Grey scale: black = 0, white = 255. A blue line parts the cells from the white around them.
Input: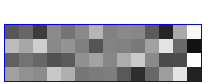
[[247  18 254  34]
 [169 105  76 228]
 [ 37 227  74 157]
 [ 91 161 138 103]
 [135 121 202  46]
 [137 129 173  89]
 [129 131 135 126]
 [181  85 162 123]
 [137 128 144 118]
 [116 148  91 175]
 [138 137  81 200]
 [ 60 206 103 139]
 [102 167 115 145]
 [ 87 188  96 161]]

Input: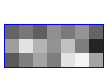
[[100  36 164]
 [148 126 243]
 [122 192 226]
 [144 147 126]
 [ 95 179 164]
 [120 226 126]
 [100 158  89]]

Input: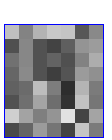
[[137 156 173 144 123 118 164 123]
 [ 87 148 130 155 180 194  68 197]
 [196  95  80  84  45  50 226  66]
 [200  67  99  62 125 110 148 117]
 [179  82  82  82 189 164 127 155]
 [131 135 135 138 107 111 163 101]
 [192  80 113 102  97  81 207  74]]

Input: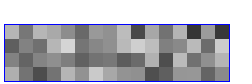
[[ 56 204 181 138]
 [155 108 144 100]
 [ 53 186 113 151]
 [180 137 187 150]
 [114 128  78  95]
 [167 189 177  79]
 [ 73 207 107 144]
 [188 185  92 147]
 [145 144 120 168]
 [153 135 115 202]
 [105 117  97 146]
 [141 213 126 181]
 [169 182 143 115]
 [182 112 132  77]
 [119 130 100 115]
 [181  95 130 175]]

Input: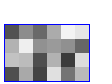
[[230 102 220 186]
 [243 144  59 116]
 [171 154 178 224]
 [105 145  78  67]
 [141 239 188 169]
 [ 82 178 194  79]]

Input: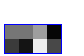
[[  6  72]
 [158 237]
 [118  20]
 [118  59]]
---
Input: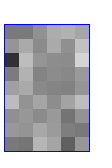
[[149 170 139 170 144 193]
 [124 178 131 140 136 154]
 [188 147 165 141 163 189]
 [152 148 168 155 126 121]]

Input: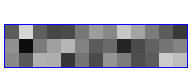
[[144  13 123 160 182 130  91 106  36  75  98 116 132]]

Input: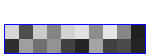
[[ 47 159 112 147  65  37 164  65  75  36]]

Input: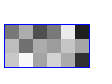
[[189 112 172 156 197 166]]

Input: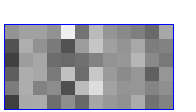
[[ 82 174 146 122  82 156 198 160 148 168 125 130]
 [ 94 173 168 122 193 108 199 154 139 150  96 150]
 [ 63 169 171 110 141 104 166 152 144 171 113 130]]

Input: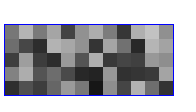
[[110  71  45 179 167 146  52 165 113  40 181 163]
 [130 173  84 109  74  40  35 151  49  53  58 164]]
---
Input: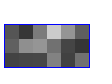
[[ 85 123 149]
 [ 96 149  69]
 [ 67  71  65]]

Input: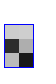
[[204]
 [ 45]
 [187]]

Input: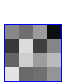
[[136 155]
 [ 57  64]
 [100 157]
 [228 112]]

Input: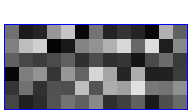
[[112  37 197 115  52   8  96]
 [128 208  24 146 216 221 137]
 [ 96  60  96  77  53  74  58]
 [  6 147 151 214  37  31  60]
 [ 53  49  79  83 160 120 144]
 [ 69  44 115 137  64  26 105]]

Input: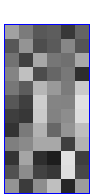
[[161  88  56]
 [ 87  77 135]
 [114 167 112]
 [132  76 120]
 [119 182 123]
 [ 87 206 131]
 [ 62 202 141]
 [ 51 178 148]
 [127 168  63]
 [ 52  46 225]
 [ 81  66 222]
 [147 142  38]]

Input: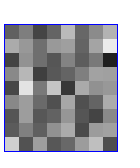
[[ 96  69 186 139]
 [171 111 159 164]
 [ 67 111 131 121]
 [137  63 100 162]
 [ 71 121  56 145]
 [136 106 167 100]
 [ 85  87 150  68]
 [ 91  95 171 156]
 [207 158 104 191]]

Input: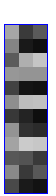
[[166  90]
 [132  15]
 [ 91 197]
 [151 148]
 [ 66  17]
 [142 193]
 [ 56  14]
 [148  43]
 [163 199]
 [ 87  57]
 [137  88]
 [ 73  18]]

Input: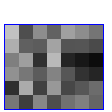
[[193 141 160 117]
 [174  92  84  74]
 [127  48  36  12]
 [145  92  86  37]
 [ 47  64  71 108]
 [119 135 113 101]]
